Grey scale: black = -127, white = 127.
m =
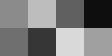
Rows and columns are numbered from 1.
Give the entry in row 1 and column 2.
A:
61
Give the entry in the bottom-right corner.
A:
32
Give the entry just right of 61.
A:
-31

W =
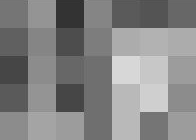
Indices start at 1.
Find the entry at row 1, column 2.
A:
20
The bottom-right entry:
28
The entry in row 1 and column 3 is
-76
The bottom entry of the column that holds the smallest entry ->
28
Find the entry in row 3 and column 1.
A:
-57
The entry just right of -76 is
5
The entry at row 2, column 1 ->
-31
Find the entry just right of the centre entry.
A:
87
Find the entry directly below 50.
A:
71
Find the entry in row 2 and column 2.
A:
5

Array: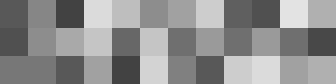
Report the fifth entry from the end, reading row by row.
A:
-39
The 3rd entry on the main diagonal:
-39
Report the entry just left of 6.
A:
-39
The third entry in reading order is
-61
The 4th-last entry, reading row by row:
77
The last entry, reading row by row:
48
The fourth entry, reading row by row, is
91
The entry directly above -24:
62
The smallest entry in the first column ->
-47
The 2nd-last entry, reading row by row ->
33
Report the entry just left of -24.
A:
69

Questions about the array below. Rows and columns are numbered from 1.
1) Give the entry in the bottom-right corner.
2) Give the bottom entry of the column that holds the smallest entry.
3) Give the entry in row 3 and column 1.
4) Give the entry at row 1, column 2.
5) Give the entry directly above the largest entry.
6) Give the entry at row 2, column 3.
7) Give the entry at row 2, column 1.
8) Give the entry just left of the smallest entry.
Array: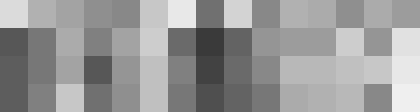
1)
111
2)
-48
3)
-34
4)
49
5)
104
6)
43
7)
-40
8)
-21

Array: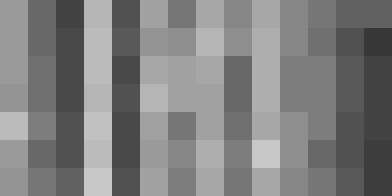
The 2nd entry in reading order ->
-23
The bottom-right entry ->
-66
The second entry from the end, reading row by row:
-38
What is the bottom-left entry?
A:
20
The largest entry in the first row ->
53
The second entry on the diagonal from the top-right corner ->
-46
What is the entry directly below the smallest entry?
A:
-60
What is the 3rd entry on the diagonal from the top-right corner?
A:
-2
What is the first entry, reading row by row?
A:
26
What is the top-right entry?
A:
-30
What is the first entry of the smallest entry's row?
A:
26
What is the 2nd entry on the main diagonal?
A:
-23
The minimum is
-72
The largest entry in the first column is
59
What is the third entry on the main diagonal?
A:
-54
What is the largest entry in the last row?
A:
72

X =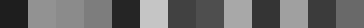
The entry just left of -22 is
-68
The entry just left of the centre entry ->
69
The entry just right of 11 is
-2

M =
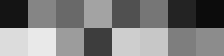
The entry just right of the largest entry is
28
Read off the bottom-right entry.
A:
12
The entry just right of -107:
5
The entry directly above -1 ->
-92
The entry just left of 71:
78

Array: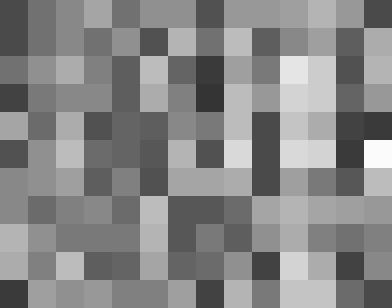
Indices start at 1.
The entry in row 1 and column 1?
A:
-53
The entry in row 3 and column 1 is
-14
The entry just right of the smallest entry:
60
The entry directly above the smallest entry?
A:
-69
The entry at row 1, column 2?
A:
-14
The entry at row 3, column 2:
16
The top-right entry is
-53
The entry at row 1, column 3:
8
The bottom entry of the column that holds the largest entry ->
-53
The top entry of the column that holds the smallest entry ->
-46
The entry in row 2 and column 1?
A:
-53
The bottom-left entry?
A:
-69
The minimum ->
-75
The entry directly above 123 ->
-69
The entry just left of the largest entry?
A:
-69

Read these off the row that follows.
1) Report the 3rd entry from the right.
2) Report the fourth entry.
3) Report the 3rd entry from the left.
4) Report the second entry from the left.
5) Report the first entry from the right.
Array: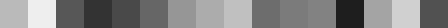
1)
36
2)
-76
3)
-40
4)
110
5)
-46

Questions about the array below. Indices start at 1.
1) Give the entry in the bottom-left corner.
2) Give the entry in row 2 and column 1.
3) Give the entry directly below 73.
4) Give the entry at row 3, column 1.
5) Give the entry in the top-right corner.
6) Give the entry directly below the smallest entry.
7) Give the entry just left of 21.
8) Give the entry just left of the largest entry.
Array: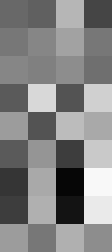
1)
28
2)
-8
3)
120
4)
6
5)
-58
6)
-108
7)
-37
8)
-121

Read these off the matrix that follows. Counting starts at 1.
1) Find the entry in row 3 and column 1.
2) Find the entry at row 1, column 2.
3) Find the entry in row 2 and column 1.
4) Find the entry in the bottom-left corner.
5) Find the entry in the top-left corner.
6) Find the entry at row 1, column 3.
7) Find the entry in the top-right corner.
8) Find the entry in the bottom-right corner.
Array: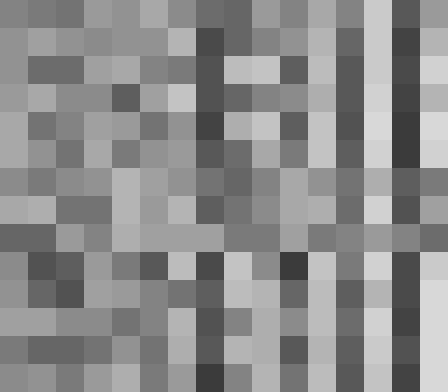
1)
18
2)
-5
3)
18
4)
11
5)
3
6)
-12
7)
26
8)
88
